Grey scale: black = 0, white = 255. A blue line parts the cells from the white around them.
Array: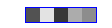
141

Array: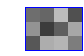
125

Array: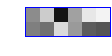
84

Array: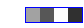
48

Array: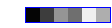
174

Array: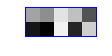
206
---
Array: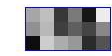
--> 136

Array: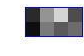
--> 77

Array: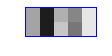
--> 230

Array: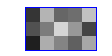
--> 68

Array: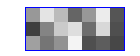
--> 79

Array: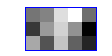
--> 2

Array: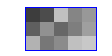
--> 159

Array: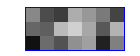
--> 179
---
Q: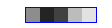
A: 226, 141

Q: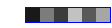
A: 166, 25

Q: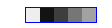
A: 162, 238

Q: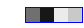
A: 201, 112

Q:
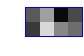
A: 73, 57

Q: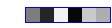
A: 174, 125

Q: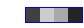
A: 36, 64

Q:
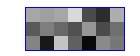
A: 174, 132
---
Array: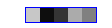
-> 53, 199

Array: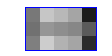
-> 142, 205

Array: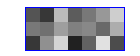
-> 128, 225

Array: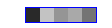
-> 149, 195

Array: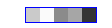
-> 139, 250

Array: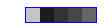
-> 50, 197

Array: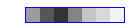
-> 132, 243

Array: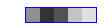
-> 83, 224
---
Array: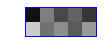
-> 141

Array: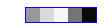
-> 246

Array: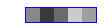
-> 107

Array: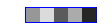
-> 91

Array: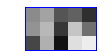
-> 18

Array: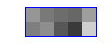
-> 87

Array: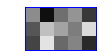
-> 105

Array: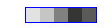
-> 129

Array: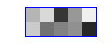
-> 130

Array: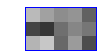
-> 104
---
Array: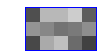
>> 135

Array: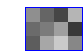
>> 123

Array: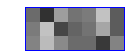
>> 194

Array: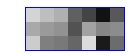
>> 154

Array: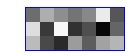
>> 57

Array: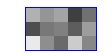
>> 120
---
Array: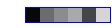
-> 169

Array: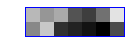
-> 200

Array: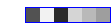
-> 213

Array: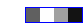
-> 160

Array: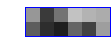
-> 179

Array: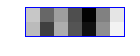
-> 229

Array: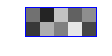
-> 194
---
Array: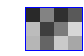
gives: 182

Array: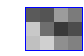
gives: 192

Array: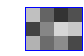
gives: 178

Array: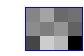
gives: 69

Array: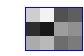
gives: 171

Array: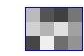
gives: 70

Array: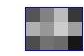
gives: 77
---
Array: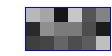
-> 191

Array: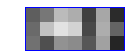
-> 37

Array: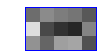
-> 81

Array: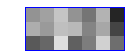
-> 110

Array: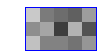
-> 150

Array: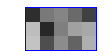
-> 175
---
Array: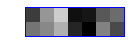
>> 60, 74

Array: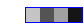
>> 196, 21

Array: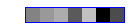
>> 131, 76

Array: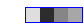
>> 222, 167

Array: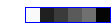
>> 249, 5

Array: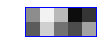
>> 141, 163

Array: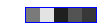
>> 122, 56

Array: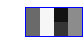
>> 106, 140
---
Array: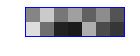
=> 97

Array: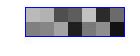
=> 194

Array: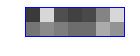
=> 73

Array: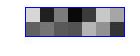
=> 59

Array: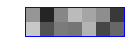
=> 165

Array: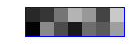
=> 152
